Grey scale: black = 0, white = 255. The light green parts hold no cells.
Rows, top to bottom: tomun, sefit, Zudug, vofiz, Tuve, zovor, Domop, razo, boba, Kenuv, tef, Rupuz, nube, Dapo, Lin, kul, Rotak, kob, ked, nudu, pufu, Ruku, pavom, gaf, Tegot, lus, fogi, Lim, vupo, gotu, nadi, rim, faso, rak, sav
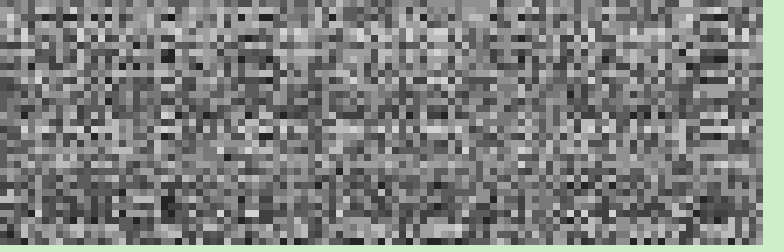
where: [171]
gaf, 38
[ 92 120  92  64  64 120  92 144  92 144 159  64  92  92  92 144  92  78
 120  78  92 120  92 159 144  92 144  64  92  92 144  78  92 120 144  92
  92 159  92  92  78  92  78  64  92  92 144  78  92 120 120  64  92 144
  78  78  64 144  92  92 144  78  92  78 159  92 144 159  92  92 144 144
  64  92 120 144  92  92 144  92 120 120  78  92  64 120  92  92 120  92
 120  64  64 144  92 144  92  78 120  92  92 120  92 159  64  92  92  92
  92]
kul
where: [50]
sav, 83
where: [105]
Rotak, 19
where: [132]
pavom, 105
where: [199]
zovor, 54

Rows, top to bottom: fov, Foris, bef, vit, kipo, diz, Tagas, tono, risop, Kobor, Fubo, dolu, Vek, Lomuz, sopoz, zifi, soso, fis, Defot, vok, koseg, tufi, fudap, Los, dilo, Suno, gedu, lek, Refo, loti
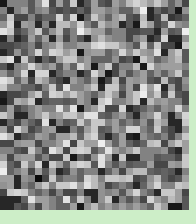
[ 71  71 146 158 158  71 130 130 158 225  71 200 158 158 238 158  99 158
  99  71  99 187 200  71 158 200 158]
koseg
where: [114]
vok, 21
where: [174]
sopoz, 2
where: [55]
bef, 24

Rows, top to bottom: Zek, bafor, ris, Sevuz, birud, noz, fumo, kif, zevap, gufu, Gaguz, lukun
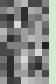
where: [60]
lukun, 1
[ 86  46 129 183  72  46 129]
gufu
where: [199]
lukun, 3
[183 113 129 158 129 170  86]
birud
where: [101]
Sevuz, 0
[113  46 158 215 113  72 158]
zevap
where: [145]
kif, 4

